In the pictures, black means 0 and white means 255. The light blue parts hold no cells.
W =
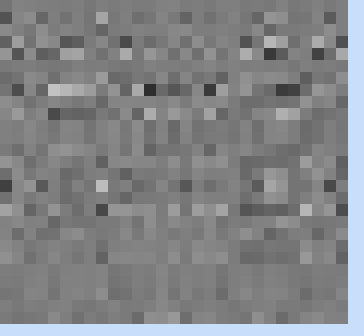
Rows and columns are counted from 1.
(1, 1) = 117
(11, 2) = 125
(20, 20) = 130
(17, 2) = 135
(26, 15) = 128
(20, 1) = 131
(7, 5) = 111
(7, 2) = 115
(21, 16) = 125
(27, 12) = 107
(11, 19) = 124
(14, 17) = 144
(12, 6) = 131
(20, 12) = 121
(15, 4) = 131
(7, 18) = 121
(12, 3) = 134
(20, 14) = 128
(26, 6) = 129
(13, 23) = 119
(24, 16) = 129
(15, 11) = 97
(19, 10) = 122
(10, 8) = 102
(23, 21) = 127
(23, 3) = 127
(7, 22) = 134
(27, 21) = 117
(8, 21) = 148
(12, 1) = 128
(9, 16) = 123
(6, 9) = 125
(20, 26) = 126
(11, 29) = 118
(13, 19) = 134
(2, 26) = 118
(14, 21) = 104
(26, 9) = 124
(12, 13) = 114
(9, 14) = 128

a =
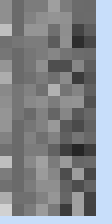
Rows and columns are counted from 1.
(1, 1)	143
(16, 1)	112
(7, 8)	85
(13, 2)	106
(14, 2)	106
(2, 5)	148
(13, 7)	37
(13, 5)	98
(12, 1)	130
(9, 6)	146
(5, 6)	116
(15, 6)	77
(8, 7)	132
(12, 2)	106
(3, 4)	149
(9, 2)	118
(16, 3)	124
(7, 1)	173
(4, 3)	124
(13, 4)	124
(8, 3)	130
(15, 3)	118
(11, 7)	74
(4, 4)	124
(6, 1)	149
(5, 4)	124
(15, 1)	124
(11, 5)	153
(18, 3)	124
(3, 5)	112
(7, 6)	139
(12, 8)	104
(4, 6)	144
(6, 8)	94
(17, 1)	173

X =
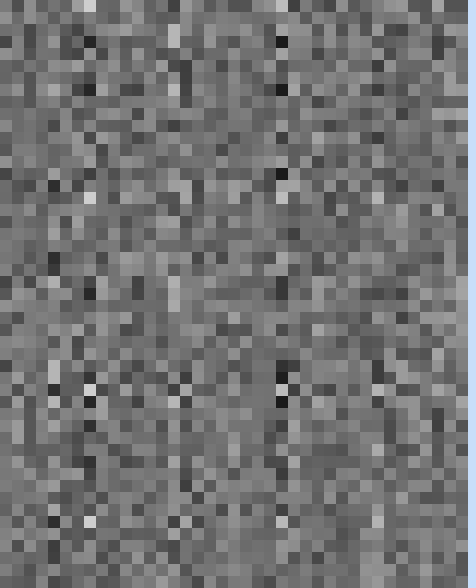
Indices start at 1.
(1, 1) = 122
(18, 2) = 117
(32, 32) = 61
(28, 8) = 90
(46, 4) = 105
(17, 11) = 155
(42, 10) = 123
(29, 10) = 113
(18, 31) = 91
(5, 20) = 140
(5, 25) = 125
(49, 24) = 121
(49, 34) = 100
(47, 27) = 72
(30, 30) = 125
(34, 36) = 104
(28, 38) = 114
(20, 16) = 95
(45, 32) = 139
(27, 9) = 145
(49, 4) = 131
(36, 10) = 131
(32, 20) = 134
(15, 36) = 107
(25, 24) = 56
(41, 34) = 111
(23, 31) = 103
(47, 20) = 125
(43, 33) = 103
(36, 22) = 116
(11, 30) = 108
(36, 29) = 119
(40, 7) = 149
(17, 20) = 158
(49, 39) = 113
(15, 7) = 95
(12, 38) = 116
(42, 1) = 104
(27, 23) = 135
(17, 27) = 122

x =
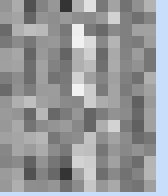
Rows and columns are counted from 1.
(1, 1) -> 149
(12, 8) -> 194
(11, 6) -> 155
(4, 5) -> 152
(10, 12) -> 105
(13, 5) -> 140
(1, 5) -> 151
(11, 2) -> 169
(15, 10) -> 137
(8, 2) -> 145
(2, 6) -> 153
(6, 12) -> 146
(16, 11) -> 122
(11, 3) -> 116
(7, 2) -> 141
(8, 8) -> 204
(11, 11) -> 122
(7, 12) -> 112
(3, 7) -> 238
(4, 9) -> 136
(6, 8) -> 187
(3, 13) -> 161
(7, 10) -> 160
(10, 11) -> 139
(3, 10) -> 137
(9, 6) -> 138
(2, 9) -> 154
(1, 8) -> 224
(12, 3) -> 174
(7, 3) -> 109
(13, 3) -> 156
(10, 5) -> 104
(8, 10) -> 164
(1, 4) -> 131
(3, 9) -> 105
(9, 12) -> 96

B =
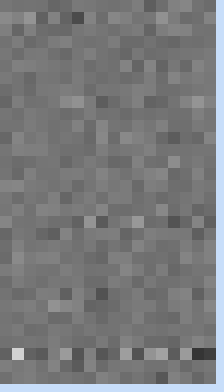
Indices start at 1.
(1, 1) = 118
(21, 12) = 131
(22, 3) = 123
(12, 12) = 129
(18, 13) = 116
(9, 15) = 115
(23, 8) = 114
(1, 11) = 116
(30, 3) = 98
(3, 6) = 105
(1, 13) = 94
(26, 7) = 130
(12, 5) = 113
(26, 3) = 126
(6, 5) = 119
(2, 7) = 75
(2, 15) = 124
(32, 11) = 109
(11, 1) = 115
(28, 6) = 119
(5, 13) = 109
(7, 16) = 120
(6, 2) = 128
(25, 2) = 106
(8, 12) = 127
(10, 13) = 112
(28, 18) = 112
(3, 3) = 127
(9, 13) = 99
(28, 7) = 113
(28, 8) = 119
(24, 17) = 114
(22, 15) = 108
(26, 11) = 118
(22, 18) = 129
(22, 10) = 127
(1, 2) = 114

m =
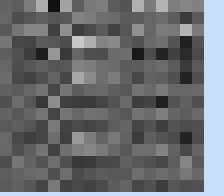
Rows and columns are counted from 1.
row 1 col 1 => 99
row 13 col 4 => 115
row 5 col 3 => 61
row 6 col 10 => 107
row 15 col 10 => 88
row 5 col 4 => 29
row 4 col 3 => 68
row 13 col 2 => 80
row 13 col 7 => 127
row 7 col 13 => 98
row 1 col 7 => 93
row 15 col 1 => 93
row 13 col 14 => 131
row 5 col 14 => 35
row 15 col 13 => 99
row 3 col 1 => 88
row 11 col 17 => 80
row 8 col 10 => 94
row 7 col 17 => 79
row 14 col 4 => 84
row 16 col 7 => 72
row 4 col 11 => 92
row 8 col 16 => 102
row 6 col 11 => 90
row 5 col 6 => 56
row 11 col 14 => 62
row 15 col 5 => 80
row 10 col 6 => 117
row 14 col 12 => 87
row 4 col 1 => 117
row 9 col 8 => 58
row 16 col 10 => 92
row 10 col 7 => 102
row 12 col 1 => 104
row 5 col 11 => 109
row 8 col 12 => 115
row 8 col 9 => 105
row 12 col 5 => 109
